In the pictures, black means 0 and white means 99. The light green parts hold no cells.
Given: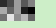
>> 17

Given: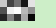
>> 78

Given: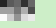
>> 14

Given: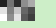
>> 13

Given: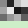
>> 53

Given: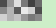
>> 30

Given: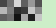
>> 27
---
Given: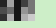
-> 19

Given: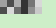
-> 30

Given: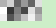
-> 93

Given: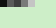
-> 6

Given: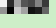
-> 57

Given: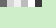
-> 41

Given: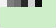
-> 94
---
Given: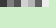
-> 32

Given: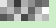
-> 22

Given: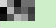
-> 7

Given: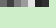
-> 48

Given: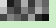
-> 27

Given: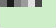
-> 49

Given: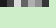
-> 85

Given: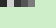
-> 22
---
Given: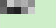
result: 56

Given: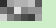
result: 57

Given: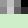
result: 1

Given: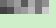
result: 56

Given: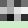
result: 94

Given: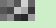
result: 21

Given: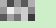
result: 52

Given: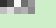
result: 59

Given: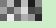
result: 33
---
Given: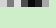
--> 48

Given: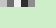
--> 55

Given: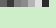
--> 49

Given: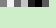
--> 40

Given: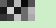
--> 37

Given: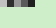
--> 35
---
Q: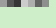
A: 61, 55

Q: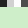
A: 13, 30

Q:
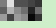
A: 48, 20

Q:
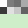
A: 98, 38

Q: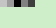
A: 76, 24

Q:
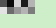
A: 32, 48
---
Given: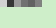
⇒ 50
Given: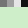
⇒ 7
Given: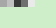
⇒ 91
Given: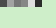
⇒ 17
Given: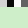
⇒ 38
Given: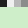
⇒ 54
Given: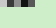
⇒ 34
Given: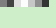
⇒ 20
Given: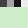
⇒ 92
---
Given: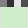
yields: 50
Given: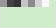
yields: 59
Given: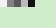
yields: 94
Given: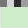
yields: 46
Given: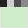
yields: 13
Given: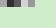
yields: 65
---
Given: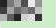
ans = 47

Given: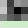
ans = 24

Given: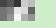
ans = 33

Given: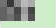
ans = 22

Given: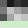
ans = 10

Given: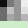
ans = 47

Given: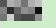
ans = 68

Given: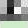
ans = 20

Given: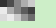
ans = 30

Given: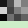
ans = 32
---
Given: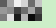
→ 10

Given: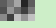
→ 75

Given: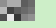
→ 21

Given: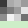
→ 82

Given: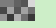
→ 68

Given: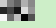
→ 74

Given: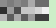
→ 66

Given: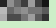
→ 29
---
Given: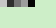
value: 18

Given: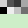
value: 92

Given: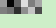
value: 44

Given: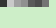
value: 78

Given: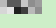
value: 89

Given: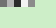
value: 71

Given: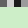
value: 82

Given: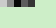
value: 53

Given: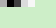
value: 0
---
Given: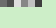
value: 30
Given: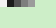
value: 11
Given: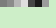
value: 54
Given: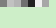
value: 75
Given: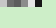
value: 42
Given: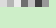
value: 70
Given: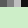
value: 51
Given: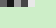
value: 9
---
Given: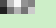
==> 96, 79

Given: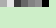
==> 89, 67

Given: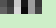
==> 84, 78

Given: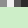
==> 93, 55

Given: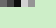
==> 81, 58

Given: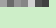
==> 81, 63

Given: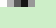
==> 98, 70

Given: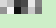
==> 95, 90

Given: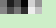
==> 92, 81

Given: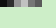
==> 75, 58
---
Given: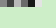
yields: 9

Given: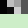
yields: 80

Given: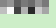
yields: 79

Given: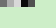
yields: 4

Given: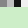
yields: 8

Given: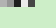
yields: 91

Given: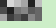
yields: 52

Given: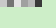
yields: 72

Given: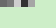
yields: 19
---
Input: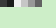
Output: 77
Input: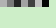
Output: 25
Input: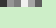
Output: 93
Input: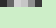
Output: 77
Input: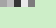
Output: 21
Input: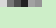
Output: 13
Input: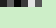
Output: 22
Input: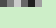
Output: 40
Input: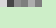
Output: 49
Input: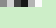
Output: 9
